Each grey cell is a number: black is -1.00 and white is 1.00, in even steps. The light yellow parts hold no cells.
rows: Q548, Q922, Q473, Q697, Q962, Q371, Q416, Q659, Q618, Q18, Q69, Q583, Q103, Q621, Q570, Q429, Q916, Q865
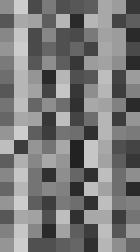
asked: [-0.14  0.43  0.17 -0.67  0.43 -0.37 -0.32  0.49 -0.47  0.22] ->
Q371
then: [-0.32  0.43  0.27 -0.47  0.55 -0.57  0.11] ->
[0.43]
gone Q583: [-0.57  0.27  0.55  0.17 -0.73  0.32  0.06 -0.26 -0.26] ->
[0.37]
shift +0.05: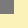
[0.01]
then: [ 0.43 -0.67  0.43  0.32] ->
[-0.47]
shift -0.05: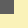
[-0.31]

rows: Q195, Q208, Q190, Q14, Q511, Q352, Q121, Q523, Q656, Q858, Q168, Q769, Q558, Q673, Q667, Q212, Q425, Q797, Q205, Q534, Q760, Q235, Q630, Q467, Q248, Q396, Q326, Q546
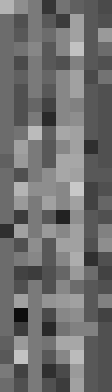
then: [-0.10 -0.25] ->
[-0.31]
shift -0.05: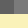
[-0.30 -0.09]
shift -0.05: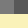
[-0.09 -0.36]
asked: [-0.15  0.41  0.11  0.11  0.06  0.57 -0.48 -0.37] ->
Q673
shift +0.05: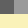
[-0.20  0.26]
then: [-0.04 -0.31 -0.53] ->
[0.26]
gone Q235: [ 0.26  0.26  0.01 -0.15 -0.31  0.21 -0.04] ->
[0.16]

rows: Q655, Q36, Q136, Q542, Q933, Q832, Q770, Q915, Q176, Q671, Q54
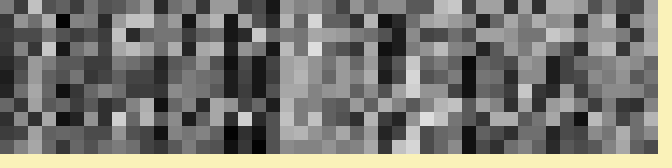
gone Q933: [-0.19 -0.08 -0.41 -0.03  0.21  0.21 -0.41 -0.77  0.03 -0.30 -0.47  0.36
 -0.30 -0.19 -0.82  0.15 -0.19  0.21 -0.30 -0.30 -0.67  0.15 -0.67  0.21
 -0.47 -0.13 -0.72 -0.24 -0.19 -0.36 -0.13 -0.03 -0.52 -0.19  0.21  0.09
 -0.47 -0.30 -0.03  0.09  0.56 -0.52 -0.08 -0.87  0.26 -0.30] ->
[-0.92]
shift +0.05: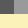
[-0.25  0.26]

